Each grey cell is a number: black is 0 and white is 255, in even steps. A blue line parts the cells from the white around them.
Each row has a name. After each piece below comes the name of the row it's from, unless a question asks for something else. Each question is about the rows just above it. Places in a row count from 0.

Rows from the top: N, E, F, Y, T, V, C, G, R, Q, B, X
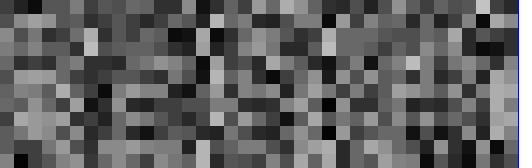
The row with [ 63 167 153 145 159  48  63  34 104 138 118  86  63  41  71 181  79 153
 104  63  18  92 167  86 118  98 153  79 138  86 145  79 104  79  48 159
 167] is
R
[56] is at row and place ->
X, 6
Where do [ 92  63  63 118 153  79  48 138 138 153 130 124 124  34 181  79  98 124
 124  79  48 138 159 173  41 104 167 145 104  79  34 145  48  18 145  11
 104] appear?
B
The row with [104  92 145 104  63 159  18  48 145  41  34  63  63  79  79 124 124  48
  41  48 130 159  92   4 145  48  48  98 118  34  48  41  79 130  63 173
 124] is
G
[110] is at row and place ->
F, 5
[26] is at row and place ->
V, 23
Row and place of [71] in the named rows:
R, 14

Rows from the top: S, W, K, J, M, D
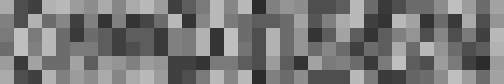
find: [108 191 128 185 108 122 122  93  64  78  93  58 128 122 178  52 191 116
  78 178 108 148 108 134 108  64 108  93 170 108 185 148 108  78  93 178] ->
J
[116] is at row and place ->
J, 17
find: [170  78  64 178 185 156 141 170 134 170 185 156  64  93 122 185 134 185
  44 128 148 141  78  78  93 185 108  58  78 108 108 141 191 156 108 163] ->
S
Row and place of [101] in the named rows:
D, 29
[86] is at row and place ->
W, 22
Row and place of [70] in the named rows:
W, 10

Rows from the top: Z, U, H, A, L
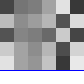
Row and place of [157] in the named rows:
U, 2
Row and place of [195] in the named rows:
L, 3

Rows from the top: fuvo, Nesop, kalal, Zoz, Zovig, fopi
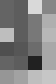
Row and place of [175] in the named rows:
Nesop, 3
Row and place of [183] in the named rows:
kalal, 3

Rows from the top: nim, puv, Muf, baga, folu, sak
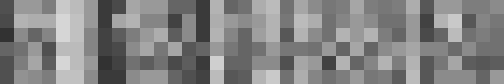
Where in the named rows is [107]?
baga, 32
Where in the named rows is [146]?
sak, 1
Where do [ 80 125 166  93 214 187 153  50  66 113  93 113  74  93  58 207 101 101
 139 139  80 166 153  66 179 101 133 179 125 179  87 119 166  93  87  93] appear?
folu
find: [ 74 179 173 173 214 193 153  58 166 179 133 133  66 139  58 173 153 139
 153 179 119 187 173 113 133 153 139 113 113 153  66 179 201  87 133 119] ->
puv
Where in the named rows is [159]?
Muf, 18

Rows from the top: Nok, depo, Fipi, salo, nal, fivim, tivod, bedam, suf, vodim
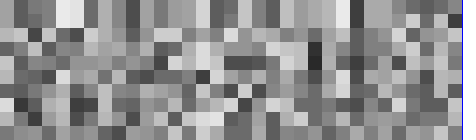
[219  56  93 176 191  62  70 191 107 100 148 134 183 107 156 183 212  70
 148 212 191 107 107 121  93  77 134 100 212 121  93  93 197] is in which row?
bedam
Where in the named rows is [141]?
vodim, 1
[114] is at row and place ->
fivim, 7
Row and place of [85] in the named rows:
nal, 18

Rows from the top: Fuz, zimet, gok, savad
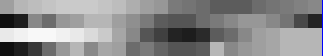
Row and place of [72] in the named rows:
zimet, 21
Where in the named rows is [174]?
Fuz, 9
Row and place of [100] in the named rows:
savad, 11
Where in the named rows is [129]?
Fuz, 21
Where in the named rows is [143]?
zimet, 9

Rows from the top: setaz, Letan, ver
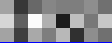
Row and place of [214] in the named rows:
Letan, 0
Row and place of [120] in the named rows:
Letan, 6
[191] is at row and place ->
Letan, 5
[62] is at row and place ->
ver, 1
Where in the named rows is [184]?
ver, 4
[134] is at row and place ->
setaz, 3

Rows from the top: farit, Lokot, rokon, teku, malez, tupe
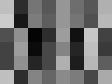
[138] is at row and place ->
tupe, 4
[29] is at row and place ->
malez, 5

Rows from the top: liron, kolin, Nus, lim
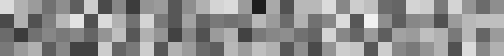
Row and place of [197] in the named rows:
lim, 25
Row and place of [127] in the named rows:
kolin, 3
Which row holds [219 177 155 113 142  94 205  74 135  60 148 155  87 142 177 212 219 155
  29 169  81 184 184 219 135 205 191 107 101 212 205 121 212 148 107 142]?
liron
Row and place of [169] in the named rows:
liron, 19

